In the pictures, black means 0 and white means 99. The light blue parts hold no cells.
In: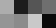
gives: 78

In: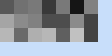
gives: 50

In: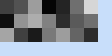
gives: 67

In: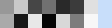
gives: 90

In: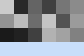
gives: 42

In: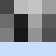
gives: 64
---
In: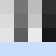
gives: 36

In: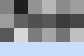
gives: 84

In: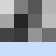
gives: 22

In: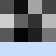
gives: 2

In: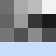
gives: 32

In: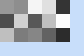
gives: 48

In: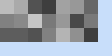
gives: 36

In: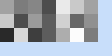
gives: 84

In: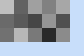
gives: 71

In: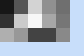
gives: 59
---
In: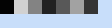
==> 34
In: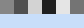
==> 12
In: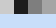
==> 11
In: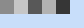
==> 34
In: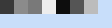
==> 5
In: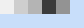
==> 70
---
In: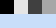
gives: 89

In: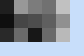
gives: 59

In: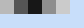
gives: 33

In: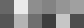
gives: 91

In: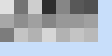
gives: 45

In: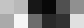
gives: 72

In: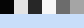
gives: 88

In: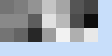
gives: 49

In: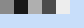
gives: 9
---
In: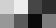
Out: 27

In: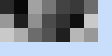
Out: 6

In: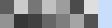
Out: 29

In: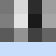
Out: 10

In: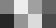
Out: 62

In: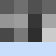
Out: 21

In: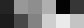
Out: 1

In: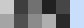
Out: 13

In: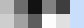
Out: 50
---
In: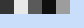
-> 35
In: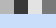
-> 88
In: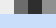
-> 18
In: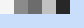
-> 42
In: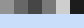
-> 27
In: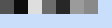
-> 86
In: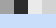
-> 91
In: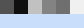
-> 75
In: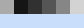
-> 19
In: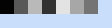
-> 72
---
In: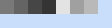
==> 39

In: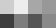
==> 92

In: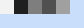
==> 12

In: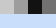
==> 61

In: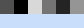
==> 0

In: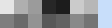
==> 68

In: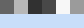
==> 71

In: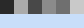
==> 66

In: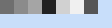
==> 54
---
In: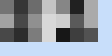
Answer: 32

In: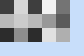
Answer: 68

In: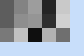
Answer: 43

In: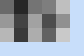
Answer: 78

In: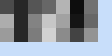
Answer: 57

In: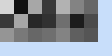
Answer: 33
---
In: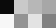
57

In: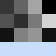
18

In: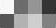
69

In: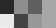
26

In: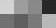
37

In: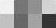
40
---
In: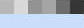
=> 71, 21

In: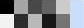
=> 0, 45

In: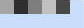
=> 64, 28

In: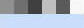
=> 56, 96

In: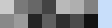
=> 79, 7

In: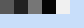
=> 34, 93

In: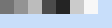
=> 45, 96

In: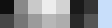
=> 6, 33

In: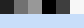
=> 13, 96
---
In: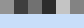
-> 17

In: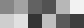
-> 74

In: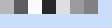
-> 86

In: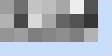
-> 55

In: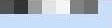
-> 95

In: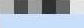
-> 19
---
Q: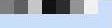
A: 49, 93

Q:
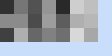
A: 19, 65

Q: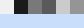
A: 93, 58

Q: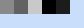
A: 53, 11

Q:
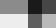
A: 54, 72

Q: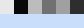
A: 90, 18
